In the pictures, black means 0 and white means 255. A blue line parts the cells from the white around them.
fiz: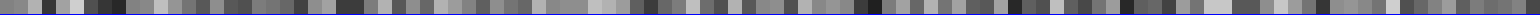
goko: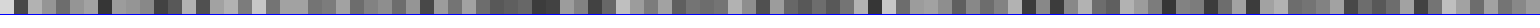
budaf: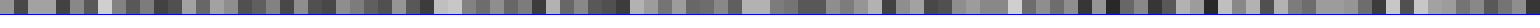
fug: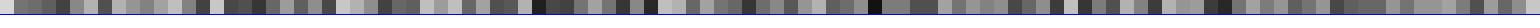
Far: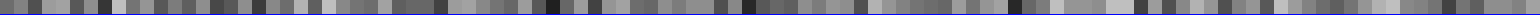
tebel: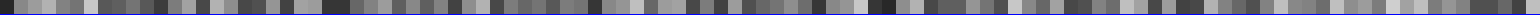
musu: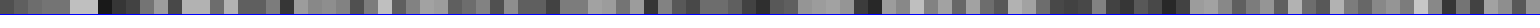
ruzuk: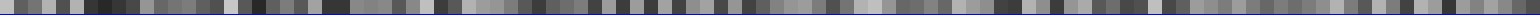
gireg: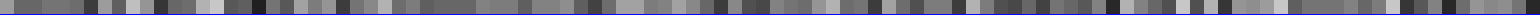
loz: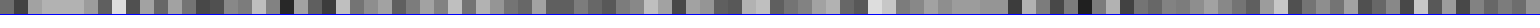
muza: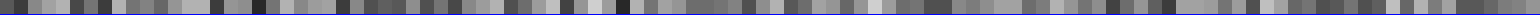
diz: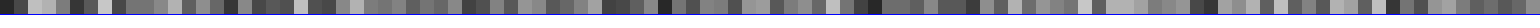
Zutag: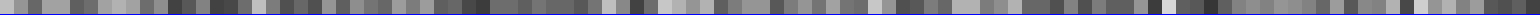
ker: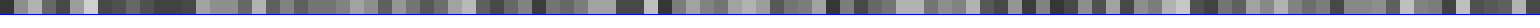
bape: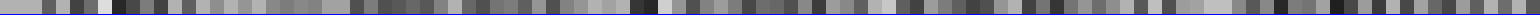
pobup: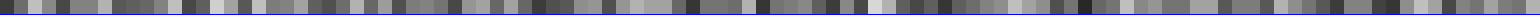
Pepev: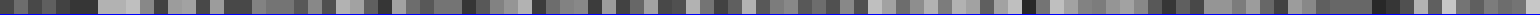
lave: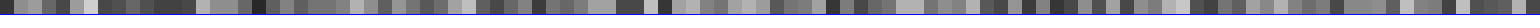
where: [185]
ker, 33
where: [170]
ruzuk, 77
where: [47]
musu, 54

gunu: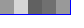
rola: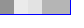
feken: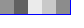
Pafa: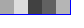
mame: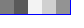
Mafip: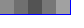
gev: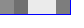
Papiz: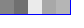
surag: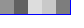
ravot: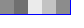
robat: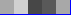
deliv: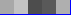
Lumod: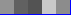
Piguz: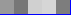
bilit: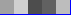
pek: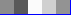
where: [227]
rola, 2
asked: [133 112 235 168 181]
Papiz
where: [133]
Papiz, 0
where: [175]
deliv, 4

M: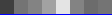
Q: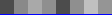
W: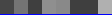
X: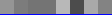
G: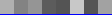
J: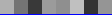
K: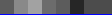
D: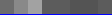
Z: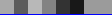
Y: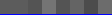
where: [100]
Y, 5
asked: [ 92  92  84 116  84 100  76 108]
Y
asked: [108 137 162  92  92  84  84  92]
D
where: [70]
W, 0
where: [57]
J, 2

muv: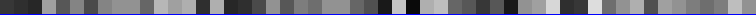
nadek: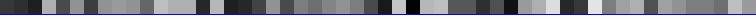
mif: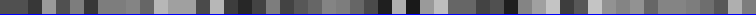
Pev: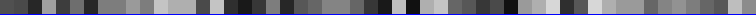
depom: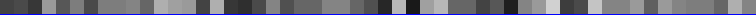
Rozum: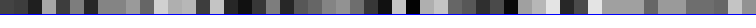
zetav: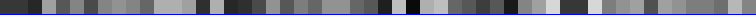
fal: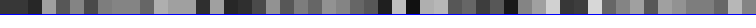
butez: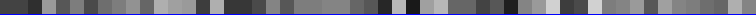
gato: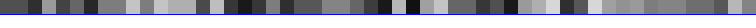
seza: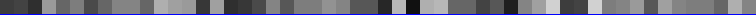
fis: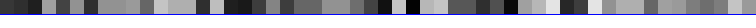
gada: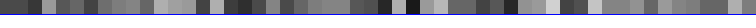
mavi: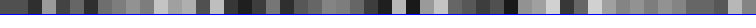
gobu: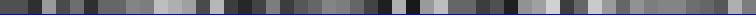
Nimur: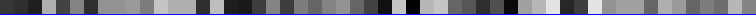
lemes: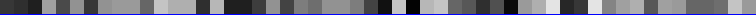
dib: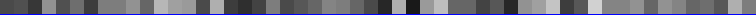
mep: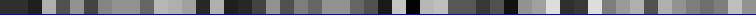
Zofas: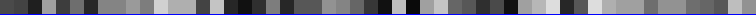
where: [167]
Rozum, 3
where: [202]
gobu, 42
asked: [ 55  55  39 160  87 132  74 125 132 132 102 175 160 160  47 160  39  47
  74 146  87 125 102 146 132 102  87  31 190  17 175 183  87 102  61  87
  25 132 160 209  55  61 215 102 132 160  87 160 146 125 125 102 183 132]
fal
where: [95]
depom, 46
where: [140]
Pev, 53
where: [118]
mavi, 19

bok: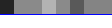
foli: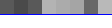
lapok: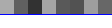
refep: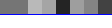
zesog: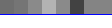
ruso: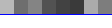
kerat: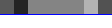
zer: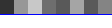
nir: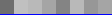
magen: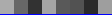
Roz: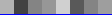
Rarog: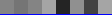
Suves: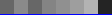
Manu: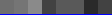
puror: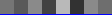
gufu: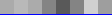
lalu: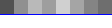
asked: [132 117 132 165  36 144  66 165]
Rarog
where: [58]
ruso, 5
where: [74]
foli, 1
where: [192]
nir, 1
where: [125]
ruso, 7
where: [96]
lapok, 1

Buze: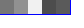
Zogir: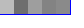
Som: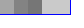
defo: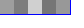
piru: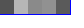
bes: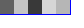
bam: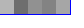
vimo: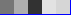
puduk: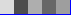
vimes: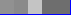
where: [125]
defo, 1
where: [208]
defo, 2
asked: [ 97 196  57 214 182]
bes
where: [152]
defo, 4
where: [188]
Zogir, 0

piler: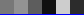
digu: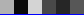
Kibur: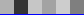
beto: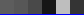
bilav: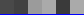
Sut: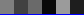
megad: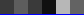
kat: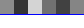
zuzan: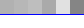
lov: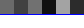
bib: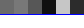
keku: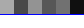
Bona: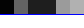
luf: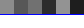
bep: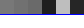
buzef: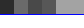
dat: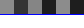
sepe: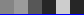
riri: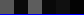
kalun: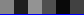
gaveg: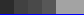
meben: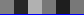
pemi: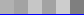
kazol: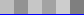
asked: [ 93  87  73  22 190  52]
beto
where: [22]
beto, 3
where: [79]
kalun, 3

